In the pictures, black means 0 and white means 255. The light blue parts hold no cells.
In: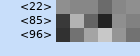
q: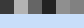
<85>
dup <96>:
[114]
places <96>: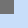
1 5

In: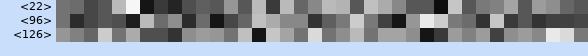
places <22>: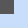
3 11 13 21 25 26 29 33 37
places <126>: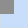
9 20 25 32
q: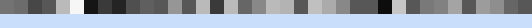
<22>
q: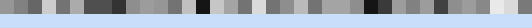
<126>
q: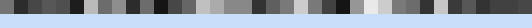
<96>

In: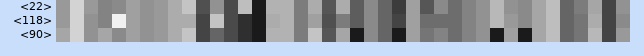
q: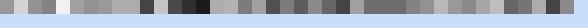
<118>
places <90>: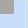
0 3 20 34
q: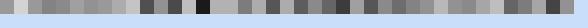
<22>
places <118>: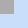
8 9 15 38

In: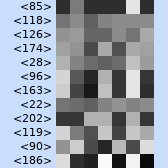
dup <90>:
[74]
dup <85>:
[46]
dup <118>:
[139]
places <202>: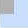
2 3 5
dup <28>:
[108]

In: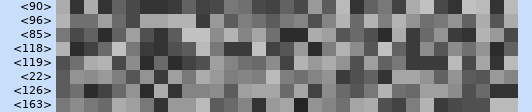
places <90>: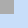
0 2 25
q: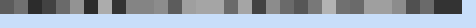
<126>
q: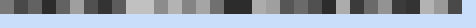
<85>
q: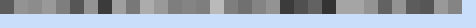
<22>
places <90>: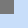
12 23

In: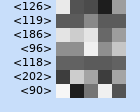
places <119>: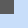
0 1 3 4
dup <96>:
[143]
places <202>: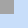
2 4
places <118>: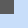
2 3
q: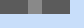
<119>
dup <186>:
[228]

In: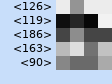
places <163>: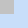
3
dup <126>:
[236]
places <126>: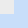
0 2 3
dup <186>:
[69]
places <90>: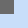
1 2
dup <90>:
[106]

